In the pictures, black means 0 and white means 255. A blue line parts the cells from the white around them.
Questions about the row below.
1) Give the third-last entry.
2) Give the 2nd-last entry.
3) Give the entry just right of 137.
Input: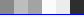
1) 251
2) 236
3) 189

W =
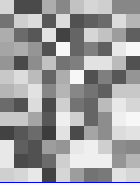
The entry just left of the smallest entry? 107
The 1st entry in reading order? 214
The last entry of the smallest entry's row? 226
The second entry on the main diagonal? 207
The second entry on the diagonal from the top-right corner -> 220
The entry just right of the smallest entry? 226
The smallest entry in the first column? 66
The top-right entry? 135
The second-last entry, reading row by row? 226
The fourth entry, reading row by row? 173
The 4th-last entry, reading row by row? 115
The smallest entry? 60
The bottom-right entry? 214
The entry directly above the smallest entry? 87
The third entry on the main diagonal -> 87
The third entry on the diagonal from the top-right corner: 194
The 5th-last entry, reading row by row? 157
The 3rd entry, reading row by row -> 74
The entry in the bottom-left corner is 207
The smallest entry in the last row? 66

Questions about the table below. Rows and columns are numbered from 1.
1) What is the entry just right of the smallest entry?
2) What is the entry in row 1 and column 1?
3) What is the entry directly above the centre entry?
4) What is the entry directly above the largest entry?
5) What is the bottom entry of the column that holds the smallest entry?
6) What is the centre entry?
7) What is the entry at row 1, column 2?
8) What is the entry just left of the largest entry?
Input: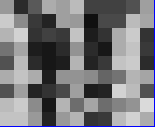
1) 73
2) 153
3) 147
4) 81
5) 51
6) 180
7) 43
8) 147
